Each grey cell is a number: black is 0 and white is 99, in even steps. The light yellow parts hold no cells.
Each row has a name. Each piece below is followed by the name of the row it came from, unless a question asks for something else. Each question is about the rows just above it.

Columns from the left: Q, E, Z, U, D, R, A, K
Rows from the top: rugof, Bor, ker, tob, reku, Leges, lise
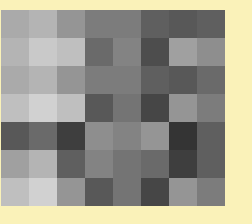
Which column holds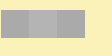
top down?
Q
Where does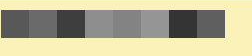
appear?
reku

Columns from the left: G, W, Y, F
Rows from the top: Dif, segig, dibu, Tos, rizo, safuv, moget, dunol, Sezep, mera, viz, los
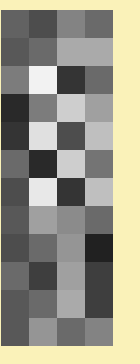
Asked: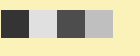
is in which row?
rizo
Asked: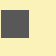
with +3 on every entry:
[37]
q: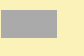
segig
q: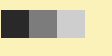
Tos
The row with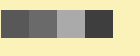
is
viz

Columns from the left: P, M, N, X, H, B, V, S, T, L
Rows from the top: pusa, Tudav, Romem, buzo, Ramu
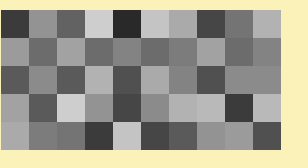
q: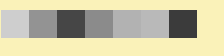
buzo
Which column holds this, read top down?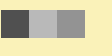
S

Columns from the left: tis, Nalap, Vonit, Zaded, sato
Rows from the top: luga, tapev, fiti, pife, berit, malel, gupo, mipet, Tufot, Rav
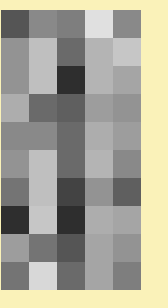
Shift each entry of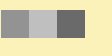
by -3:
[54 71 38]
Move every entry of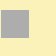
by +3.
[70]
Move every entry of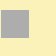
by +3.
[70]
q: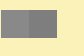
luga
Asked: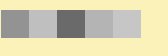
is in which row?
tapev

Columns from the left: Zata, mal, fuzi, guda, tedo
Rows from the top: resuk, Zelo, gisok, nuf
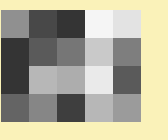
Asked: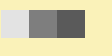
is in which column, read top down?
tedo
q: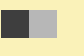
nuf
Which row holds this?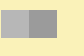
nuf

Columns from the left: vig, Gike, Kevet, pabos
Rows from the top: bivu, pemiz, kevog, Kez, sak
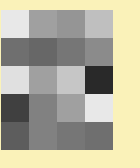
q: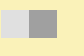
kevog
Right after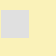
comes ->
[62]
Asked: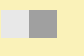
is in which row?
bivu

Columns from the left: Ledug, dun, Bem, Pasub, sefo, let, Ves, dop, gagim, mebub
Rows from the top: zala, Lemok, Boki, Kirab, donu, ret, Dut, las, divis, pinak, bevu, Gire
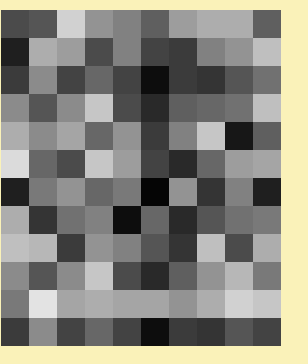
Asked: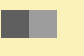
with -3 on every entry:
[34 58]
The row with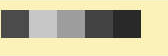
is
ret

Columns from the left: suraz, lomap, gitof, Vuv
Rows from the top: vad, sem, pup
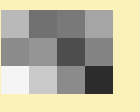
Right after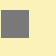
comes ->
[64]
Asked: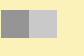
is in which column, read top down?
lomap
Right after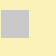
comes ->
[54]
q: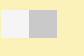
pup

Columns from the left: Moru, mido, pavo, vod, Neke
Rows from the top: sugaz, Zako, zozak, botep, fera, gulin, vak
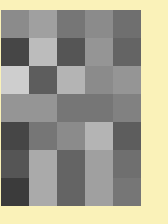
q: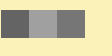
vak
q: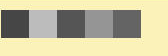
Zako

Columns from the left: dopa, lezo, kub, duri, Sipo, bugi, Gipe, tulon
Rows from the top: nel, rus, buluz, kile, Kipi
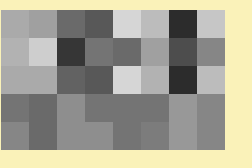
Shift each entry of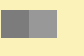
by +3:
[51 62]
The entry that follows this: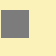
[59]

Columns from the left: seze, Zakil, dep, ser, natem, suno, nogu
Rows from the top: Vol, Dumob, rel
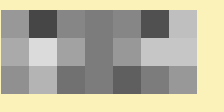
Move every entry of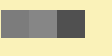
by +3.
[51 55 34]
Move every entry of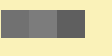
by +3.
[47 51 40]
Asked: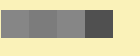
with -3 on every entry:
[49 45 49 28]
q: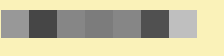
Vol
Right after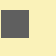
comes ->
[48]
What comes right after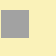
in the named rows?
[48]
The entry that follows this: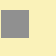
[70]

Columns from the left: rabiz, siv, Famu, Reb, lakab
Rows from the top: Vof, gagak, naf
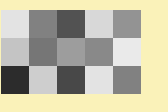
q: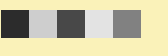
naf
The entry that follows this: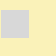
[57]

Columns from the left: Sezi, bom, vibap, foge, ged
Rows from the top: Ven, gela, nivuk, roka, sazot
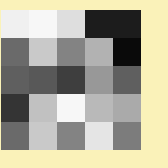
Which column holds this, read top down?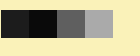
ged
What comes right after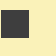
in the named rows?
[59]
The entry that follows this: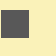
[24]
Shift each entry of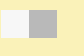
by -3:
[93 69]
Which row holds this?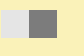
sazot

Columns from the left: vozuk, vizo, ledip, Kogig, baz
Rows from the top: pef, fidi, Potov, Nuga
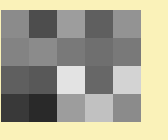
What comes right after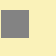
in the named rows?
[54]
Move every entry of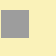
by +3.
[64]

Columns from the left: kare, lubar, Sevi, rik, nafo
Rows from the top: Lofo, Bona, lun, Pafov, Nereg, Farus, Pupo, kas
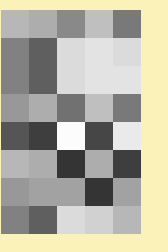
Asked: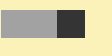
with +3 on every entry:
[66 66 23]
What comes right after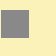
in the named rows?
[74]
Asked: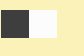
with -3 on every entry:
[21 95]
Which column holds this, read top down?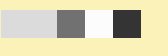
Sevi
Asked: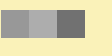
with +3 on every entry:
[62 70 47]

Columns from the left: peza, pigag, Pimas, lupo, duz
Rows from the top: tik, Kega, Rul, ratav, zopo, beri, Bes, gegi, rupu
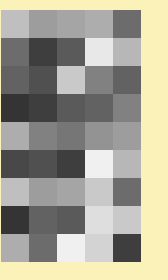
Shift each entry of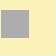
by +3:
[70]
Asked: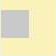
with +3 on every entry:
[81]
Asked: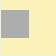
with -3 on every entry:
[64]
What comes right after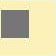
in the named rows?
[57]
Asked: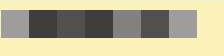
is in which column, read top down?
pigag
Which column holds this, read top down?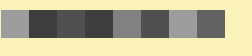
pigag
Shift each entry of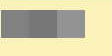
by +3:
[53 49 60]

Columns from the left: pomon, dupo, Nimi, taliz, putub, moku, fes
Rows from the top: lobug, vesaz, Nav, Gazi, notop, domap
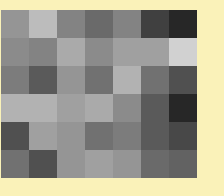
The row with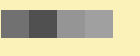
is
domap
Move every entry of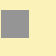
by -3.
[55]

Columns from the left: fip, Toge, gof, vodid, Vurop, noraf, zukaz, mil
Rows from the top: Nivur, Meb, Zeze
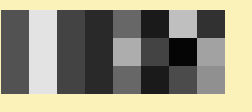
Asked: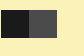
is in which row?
Zeze
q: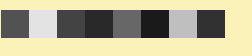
Nivur
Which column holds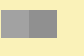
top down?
mil

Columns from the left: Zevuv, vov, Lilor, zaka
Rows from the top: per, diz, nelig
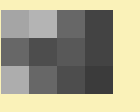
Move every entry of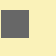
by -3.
[37]
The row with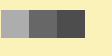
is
nelig
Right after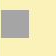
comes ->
[70]

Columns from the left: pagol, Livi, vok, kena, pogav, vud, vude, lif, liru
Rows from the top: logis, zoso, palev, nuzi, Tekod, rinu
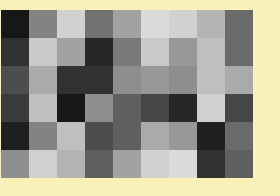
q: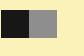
nuzi
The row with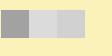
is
logis

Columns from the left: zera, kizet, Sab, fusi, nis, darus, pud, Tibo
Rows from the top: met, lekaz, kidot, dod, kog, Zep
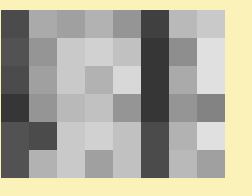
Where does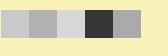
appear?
kidot
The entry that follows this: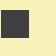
[72]
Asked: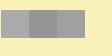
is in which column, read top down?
kizet
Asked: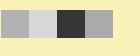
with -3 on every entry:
[66 81 18 63]
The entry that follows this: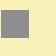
[87]

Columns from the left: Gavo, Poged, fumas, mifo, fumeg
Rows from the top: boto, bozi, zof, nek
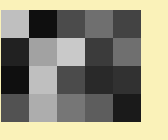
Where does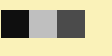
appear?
zof
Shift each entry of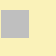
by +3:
[77]

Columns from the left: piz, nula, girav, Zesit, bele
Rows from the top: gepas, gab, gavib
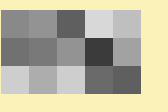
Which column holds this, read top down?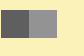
girav
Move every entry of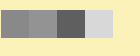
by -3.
[50 54 34 81]
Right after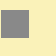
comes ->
[57]
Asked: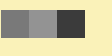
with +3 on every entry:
[50 60 26]
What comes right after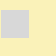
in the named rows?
[74]
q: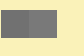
gab

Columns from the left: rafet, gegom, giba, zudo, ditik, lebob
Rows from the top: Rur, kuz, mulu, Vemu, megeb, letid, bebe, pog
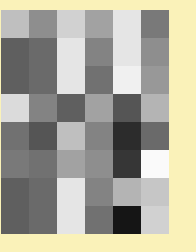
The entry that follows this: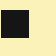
[81]
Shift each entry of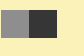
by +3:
[58 24]
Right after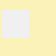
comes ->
[59]
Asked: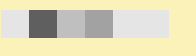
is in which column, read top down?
giba

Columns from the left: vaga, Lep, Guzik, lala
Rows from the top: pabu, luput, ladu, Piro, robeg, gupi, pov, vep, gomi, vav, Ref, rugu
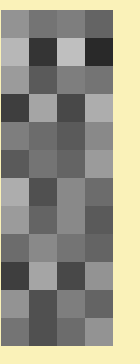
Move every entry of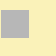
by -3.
[68]
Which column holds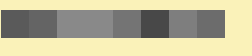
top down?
Guzik

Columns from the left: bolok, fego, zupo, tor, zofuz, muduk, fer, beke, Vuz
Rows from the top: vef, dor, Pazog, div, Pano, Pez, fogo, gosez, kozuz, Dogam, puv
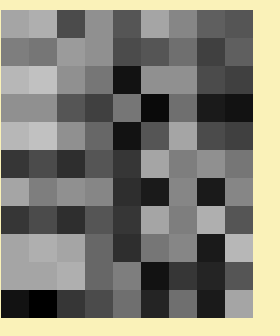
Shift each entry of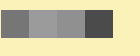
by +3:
[49 63 59 32]
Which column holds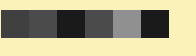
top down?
beke
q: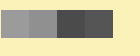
dor
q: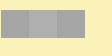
kozuz
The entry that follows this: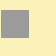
[56]
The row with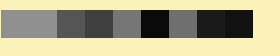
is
div

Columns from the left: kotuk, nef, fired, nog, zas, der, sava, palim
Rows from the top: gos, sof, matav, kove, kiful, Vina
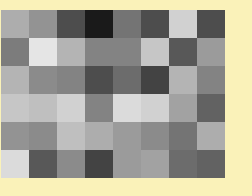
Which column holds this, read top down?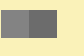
zas
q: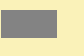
sof
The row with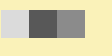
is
Vina
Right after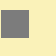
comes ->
[89]
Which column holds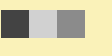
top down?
der

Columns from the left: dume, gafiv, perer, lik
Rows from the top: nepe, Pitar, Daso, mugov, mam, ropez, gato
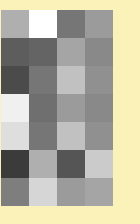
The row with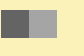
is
Pitar
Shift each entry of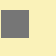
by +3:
[49]
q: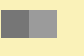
nepe

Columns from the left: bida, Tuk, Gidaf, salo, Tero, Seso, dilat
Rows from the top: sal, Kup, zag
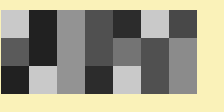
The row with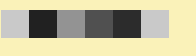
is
sal
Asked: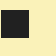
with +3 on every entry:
[16]
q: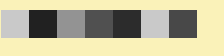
sal
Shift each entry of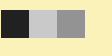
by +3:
[16 81 60]

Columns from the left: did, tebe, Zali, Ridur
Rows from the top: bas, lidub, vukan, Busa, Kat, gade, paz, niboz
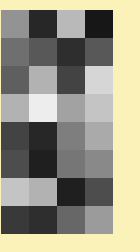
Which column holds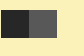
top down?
tebe
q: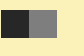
Kat
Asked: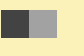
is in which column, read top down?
Zali
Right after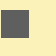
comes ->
[69]
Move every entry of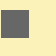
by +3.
[43]
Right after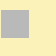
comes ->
[9]

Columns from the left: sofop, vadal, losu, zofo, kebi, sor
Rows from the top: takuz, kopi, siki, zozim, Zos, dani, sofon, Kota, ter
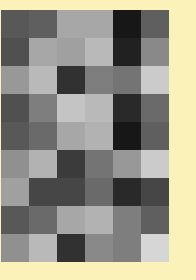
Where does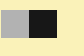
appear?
Zos
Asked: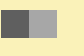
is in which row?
takuz
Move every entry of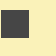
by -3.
[24]

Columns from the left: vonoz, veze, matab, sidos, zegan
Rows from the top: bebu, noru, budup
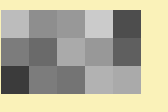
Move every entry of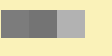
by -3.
[45 42 66]
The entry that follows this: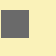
[66]
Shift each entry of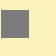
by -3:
[45]

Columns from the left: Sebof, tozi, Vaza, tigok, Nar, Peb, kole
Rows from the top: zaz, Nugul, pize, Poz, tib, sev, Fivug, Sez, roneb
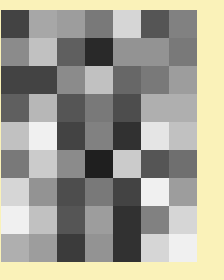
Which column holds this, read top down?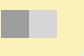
kole
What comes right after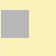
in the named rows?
[33]
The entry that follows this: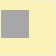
[61]
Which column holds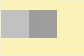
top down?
tozi
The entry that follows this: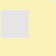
[75]
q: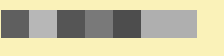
Poz
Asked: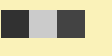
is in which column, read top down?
Nar

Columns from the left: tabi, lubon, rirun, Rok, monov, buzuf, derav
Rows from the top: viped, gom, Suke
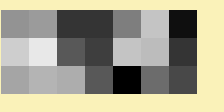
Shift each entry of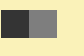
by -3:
[17 46]
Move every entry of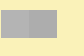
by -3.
[67 64]
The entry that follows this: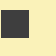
[76]
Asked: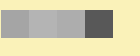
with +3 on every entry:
[67 73 70 37]
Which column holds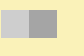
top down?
tabi
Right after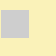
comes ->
[90]
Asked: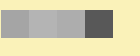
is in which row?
Suke

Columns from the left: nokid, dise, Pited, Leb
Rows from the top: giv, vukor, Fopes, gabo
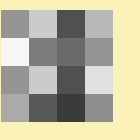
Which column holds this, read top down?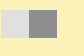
Leb
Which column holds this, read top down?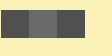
Pited

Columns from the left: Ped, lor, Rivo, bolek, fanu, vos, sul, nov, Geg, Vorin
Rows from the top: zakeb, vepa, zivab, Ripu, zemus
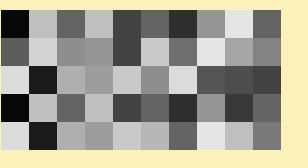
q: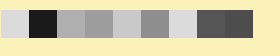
zivab
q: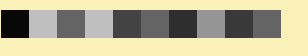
Ripu
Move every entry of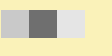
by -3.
[75 40 86]
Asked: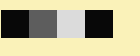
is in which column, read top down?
Ped

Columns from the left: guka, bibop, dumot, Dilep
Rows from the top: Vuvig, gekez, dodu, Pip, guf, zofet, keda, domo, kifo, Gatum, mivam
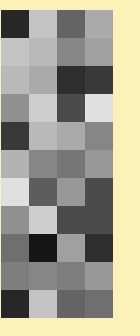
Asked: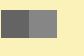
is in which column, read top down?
dumot
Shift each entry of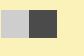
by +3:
[83 32]
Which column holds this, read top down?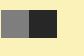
guka
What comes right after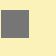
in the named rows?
[59]
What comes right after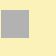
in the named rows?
[52]
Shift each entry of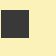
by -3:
[19]
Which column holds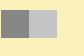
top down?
bibop

